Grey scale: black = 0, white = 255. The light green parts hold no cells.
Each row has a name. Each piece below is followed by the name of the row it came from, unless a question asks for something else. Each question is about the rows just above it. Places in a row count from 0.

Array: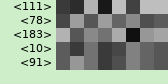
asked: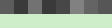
<10>
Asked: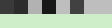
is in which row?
<111>
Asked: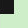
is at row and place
<111>, 3
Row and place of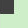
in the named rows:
<111>, 5
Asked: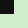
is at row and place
<183>, 5

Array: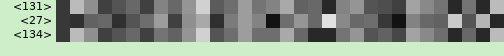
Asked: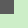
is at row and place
<131>, 11
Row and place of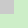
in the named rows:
<27>, 28
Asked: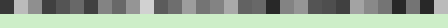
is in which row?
<131>
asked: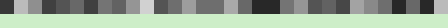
<134>
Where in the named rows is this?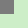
<27>, 12
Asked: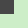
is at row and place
<134>, 24

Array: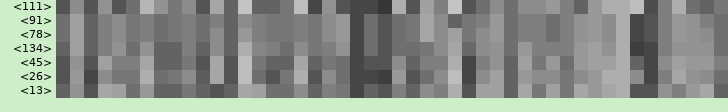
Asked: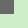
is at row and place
<134>, 29
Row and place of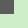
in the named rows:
<26>, 10
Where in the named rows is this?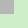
<111>, 6
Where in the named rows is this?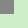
<134>, 14
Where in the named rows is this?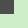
<111>, 42

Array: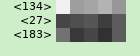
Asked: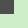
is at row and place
<27>, 1
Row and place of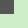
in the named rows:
<27>, 2
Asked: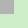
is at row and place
<134>, 3
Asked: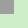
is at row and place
<134>, 1

